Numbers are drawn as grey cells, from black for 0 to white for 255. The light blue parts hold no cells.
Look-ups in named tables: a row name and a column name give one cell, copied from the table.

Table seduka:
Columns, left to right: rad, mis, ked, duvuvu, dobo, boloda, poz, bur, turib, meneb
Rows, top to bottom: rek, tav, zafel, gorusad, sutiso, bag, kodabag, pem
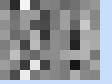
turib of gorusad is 168
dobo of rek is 130
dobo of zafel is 75
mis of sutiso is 157
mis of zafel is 118
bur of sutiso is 33
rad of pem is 132
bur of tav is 120
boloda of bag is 141
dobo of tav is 69
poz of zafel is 159
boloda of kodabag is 136
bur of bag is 171
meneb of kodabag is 166
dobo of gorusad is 51
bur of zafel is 99
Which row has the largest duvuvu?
kodabag

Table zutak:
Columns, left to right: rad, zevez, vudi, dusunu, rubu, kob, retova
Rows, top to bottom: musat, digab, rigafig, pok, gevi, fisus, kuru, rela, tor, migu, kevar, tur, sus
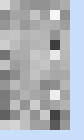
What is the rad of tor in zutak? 149
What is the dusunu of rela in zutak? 194
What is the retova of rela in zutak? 170
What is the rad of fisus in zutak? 115
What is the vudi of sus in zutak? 191
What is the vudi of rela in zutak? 171
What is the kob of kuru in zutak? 172
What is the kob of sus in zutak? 91
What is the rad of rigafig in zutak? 150
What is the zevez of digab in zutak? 164
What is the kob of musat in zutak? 159
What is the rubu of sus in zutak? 159
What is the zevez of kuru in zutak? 158
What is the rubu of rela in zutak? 178
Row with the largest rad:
musat

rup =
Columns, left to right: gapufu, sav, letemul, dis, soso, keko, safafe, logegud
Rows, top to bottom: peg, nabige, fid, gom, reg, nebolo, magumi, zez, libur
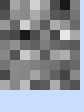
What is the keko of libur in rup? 173
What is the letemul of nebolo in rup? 201
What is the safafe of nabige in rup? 80
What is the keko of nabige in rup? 88
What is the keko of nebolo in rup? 161
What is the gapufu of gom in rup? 83
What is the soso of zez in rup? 125
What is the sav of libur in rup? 135
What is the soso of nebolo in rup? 90
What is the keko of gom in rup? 71
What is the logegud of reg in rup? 90
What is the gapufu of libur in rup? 169
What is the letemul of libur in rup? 188
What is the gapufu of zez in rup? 71
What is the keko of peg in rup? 75

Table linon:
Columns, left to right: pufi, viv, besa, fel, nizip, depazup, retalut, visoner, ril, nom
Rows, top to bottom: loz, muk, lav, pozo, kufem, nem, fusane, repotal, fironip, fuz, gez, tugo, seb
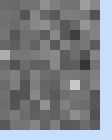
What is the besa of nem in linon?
119
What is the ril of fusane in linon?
53
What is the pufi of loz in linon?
107
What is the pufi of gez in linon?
110
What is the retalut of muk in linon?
125
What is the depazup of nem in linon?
137
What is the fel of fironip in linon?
126
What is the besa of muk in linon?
85
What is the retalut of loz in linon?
116
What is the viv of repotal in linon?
127
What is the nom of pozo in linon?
130
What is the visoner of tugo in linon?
141

